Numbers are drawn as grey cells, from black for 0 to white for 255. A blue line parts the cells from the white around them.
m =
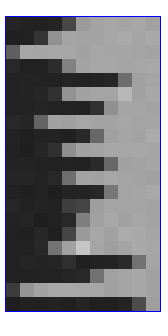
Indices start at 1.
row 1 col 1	37
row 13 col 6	36
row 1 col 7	163
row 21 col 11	158
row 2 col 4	145
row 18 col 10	114
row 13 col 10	165
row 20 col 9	164
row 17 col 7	165
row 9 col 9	165
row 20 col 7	166
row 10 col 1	34
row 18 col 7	34
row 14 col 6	68
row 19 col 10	167
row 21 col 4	35
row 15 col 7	161
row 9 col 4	35
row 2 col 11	168
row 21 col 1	31
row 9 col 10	162
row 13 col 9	164
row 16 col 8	162
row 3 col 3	165
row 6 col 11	167
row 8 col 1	40
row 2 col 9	170
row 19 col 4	35
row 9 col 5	32
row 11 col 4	34
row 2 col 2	33
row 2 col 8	166
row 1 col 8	166
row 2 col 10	164
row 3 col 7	166
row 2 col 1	32
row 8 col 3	100
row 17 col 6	197

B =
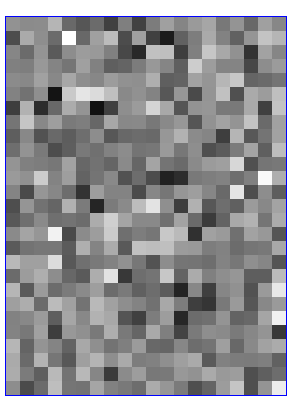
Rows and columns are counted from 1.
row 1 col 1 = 146
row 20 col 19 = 154
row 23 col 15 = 142
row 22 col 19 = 165
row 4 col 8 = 95
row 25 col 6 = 159
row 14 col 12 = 143
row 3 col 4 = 90
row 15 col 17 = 169
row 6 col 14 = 74
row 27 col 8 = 129
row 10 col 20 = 189
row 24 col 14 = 109
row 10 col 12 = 154
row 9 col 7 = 141
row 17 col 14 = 153
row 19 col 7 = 173
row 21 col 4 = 187
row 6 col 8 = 191
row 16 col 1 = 138
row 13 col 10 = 75
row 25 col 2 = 106
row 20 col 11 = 109
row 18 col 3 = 160
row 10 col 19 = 95
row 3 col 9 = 72
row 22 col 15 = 112
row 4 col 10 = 124
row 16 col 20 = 85
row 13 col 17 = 229
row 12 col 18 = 128
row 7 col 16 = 121
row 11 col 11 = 164
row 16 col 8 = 203
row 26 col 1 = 172
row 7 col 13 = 85
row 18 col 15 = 110
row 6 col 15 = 148
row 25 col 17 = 124

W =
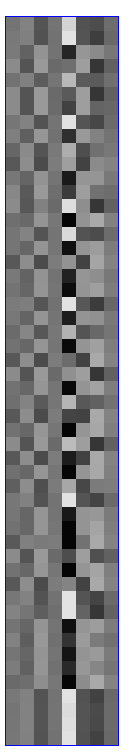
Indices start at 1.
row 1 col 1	116
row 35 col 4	115
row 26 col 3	153
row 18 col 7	165
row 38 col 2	128
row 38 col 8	131
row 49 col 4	115
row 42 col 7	68
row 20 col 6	148
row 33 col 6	149
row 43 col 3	94
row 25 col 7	169
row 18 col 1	88
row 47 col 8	117
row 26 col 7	54
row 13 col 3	153
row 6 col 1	139
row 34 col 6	71
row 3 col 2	98
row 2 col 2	128
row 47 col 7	134
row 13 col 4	110
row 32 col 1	88
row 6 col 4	106
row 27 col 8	126
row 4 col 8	97
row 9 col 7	130
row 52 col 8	105
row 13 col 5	59
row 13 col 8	109
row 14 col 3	129
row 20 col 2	102
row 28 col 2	131
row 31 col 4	106
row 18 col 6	66
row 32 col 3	75
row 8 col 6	84

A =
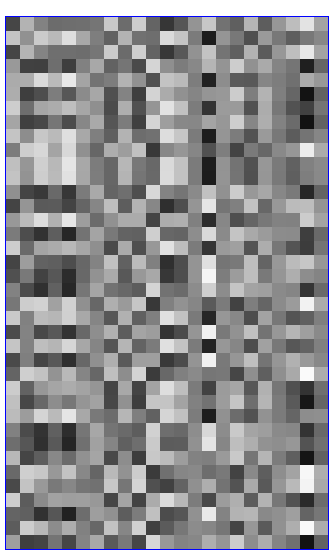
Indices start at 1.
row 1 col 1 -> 70
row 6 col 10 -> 62
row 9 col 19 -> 154
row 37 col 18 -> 151
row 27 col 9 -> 168
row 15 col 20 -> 130
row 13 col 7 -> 169
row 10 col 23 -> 171
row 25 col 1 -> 74
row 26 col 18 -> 143
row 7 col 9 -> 174
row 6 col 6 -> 139
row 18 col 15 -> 223
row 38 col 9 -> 121
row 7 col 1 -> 205
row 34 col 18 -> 170
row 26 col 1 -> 100
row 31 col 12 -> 92
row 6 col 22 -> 19
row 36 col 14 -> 145
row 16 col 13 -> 100
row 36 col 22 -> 100
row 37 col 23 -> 173
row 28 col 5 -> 119
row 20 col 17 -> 196
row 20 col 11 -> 212
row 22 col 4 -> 182
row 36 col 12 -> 76
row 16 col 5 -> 39
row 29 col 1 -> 187
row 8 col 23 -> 98
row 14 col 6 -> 101
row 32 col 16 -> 154
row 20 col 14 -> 140
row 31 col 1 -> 110
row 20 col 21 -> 133
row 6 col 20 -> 127
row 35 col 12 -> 219
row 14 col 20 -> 152

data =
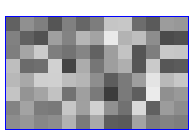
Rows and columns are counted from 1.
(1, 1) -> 97
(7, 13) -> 141
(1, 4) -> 85
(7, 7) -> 209
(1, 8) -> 197
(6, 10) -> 94
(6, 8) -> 60
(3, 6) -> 133
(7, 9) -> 113
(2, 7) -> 163
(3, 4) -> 126
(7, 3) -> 124
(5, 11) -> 228
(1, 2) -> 144
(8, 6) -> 122
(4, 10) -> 86
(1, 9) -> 199
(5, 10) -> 158
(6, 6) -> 159
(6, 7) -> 122
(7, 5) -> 198
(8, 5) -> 178
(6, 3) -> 164
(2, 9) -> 179
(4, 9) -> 175
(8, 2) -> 151
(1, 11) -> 90
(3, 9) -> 195
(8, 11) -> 123

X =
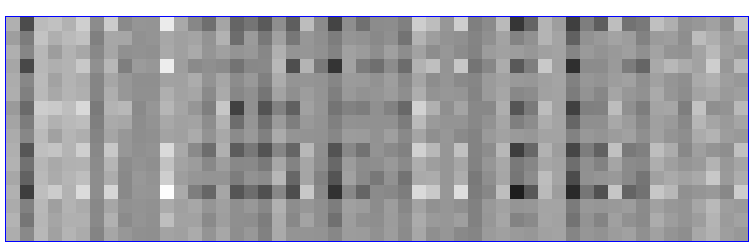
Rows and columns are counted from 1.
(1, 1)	176
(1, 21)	94
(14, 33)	144
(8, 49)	136
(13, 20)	135
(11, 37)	121
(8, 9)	167
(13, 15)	102
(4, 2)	72
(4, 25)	162
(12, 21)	103
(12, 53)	173
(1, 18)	117
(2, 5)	186
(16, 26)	155
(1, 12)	235
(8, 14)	163
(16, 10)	144
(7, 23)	149
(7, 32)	143
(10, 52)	142
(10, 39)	178
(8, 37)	127
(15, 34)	129
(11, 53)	165
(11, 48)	159
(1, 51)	161
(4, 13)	158
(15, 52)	155
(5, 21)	148
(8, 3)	194
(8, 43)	143
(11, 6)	178
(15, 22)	163
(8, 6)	189
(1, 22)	189
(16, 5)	180
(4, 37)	89
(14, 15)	149

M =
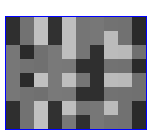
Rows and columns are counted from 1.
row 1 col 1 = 47
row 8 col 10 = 42
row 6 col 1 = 119
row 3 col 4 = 121
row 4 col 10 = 42
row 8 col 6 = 47
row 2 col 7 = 119
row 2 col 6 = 117
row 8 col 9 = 113
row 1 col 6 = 117
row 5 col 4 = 121
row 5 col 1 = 119
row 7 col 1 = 47
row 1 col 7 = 119
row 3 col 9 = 185
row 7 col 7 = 119
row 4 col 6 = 47
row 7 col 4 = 49
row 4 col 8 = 114
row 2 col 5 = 190
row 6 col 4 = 121
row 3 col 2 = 42
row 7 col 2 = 114

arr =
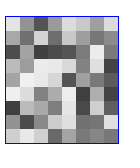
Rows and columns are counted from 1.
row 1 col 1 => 228
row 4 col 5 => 217
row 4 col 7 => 223
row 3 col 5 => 84
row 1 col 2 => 147
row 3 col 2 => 163
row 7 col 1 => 63
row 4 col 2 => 157
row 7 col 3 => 169
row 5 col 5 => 84
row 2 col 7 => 119
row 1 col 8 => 220
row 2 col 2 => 112
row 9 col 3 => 208
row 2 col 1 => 168
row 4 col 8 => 67
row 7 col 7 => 207
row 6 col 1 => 239
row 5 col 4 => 214
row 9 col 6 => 121
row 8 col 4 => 205
